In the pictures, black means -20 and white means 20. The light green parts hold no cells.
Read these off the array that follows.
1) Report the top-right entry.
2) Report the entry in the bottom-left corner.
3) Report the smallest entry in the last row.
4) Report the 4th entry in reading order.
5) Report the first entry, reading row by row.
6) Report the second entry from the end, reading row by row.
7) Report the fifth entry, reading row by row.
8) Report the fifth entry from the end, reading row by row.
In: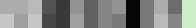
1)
-3
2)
11
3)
-19
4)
-7
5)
7
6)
9
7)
-11
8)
-1

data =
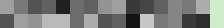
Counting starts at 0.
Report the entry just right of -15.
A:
-3
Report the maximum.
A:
11
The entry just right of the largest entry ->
-1
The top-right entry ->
7
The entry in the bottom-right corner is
-13
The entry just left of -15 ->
-5
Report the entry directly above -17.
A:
-11
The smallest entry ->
-17
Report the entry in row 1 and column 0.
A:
-7

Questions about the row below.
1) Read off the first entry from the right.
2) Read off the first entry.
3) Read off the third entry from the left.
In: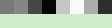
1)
-13
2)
-1
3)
-9

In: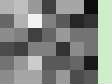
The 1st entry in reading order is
8
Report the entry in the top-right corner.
-18
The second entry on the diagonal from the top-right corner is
-14
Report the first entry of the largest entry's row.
-4
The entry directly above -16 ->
-2
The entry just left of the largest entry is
8
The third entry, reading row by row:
4
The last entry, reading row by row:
-6
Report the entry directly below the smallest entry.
-12
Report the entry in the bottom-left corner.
2
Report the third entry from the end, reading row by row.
4
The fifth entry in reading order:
6

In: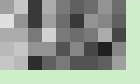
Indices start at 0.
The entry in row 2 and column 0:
7
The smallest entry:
-15
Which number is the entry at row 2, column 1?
7
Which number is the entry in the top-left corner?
5
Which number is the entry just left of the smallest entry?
-9
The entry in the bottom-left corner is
11
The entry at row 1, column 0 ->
15
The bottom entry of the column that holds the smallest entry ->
-5
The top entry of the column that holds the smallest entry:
3
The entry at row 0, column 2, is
-11
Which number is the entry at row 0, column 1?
11
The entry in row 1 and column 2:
-11

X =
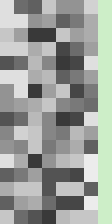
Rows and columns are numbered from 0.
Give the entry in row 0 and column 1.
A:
-3
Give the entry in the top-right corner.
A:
13
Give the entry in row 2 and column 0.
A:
11
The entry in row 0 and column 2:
-5
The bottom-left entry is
11
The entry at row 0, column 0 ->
15
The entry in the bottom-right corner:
11
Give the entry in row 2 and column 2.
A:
-11
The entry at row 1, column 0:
15
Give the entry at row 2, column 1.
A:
5
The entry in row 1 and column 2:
3

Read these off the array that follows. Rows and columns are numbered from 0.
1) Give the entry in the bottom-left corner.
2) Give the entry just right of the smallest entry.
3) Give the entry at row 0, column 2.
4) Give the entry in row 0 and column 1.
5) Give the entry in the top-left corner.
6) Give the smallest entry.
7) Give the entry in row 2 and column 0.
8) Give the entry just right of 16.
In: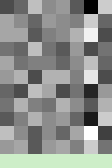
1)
4
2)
12
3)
10
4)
-4
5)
-8
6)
-20
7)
6
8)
-8

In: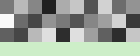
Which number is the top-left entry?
-1
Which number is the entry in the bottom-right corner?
11
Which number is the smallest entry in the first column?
-5
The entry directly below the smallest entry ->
3
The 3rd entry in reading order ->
1
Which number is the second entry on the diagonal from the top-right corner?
13
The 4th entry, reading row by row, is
-15
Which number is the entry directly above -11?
3
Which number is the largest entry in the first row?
13
